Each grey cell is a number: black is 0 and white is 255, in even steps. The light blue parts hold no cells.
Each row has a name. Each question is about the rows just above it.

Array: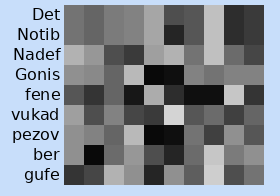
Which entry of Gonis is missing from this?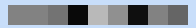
[137]
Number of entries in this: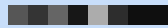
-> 8

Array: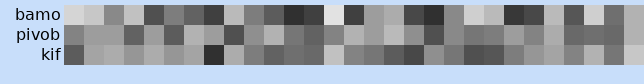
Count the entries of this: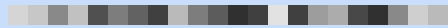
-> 22
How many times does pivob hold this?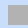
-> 4

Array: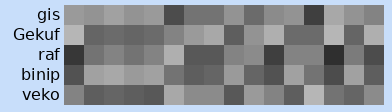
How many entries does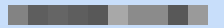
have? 10
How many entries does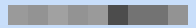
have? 9
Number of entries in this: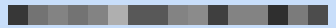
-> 16
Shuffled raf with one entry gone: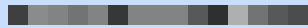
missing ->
[123]

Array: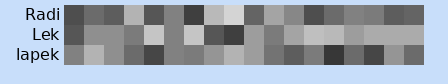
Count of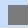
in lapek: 2
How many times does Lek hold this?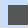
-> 2
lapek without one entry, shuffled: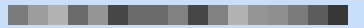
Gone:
[115]
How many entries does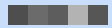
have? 5
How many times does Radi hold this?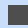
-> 2
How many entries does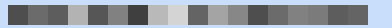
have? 18

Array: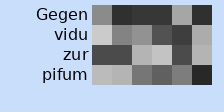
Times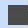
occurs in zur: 3
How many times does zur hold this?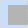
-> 2
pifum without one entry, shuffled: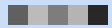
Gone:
[118]
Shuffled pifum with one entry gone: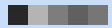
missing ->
[187]
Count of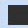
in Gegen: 2
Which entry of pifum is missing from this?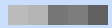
[40]

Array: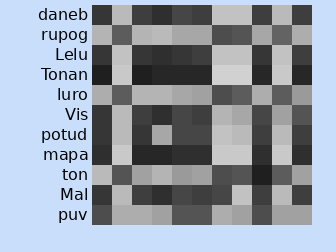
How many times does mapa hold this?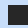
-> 2
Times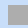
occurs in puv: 3
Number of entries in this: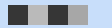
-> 4
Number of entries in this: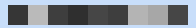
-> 9
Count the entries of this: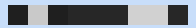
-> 9

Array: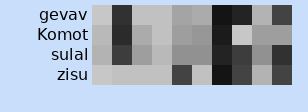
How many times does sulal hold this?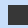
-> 0
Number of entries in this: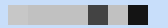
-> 7
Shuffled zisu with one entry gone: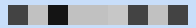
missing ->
[179]
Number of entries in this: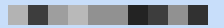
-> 10
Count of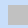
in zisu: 4
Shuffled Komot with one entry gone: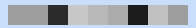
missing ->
[151]
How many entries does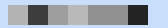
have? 7

